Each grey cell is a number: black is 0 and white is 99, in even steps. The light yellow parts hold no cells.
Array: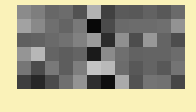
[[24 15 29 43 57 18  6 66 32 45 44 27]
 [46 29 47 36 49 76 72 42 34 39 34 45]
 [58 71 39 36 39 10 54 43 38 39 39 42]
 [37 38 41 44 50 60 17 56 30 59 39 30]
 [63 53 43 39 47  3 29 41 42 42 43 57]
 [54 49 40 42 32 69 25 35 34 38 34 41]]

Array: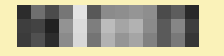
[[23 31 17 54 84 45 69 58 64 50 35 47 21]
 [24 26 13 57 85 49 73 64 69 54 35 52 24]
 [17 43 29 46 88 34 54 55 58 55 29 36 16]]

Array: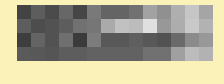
[[35 34 33 36 36 38 38 38 38 44 44 62 73 69]
 [24 39 32 43 23 48 34 34 37 34 32 41 54 59]
 [36 30 32 36 44 46 66 75 73 87 59 67 78 69]
 [26 36 29 40 27 47 39 39 44 63 56 68 77 64]]

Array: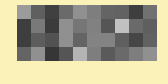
[[39 56 21 33 70 49 35 41 49 56]
 [24 36 32 56 39 51 51 37 27 38]
 [24 47 23 56 46 50 33 75 41 37]
 [60 37 25 41 56 49 39 38 24 44]]

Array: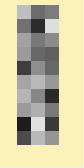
[[29 72 58]
 [11 87 22]
 [60 68 47]
 [70 52 16]
 [64 72 59]
 [24 55 40]
 [60 40 37]
 [63 47 54]
 [44 17 86]
 [74 42 48]]

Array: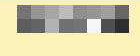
[[36 39 69 44 45 96 31 18]
 [45 58 64 73 55 58 62 40]]

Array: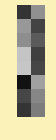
[[20 48]
 [27 52]
 [ 7 62]
 [77 27]
 [76 25]
 [55 35]
 [59 26]
 [20 56]]
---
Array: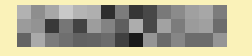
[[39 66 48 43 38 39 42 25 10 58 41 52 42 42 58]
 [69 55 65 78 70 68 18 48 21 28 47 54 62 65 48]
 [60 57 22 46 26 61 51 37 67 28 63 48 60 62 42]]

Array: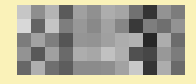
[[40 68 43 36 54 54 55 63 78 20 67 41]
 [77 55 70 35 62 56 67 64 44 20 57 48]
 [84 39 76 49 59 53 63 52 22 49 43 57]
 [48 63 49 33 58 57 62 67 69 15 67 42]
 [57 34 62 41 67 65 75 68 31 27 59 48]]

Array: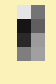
[[49 62]
 [89 45]
 [ 8 37]
 [16 60]]

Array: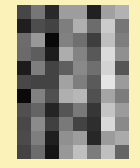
[[26 42  8 59 74 48 74 39]
 [27 46 16 61 61 13 62 69]
 [12 30 26 49 68 42 79 46]
 [42 59  3 50 43 24 74 49]
 [41 36 11 67 51 34 85 56]
 [11 49 26 37 53 43 82 33]
 [28 26 26 63 49 35 89 60]
 [ 4 50 31 68 71 31 64 48]
 [31 39 14 33 47 21 76 60]
 [28 54 25 47 26 18 84 53]
 [29 49 12 56 61 15 60 66]]

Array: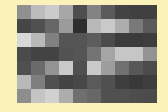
[[55 76 81 67 43 40 31 31 30 29]
 [56 73 79 65 30 51 35 26 25 25]
 [27 31 40 60 18 72 78 67 47 35]
 [84 72 50 33 33 36 29 23 23 24]
 [29 26 26 32 33 45 64 77 77 57]
 [31 41 57 78 31 78 61 44 34 29]
 [72 49 31 26 28 35 31 24 22 24]]

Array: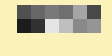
[[11 19 89 74 53 58]
 [31 40 47 43 64 28]]

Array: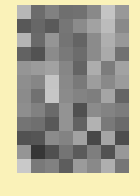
[[78 47 50 36 60 53 68 46]
 [71 42 50 43 44 53 76 59]
 [34 40 35 46 54 63 73 53]
 [70 41 58 45 39 54 68 59]
 [38 32 54 47 42 54 66 44]
 [58 60 63 52 39 67 48 63]
 [55 52 76 53 47 61 53 60]
 [54 44 77 54 51 49 64 39]
 [55 50 41 57 31 54 51 48]
 [45 43 34 57 38 69 47 41]
 [32 33 54 51 63 28 64 30]
 [58 21 31 45 35 49 32 59]]
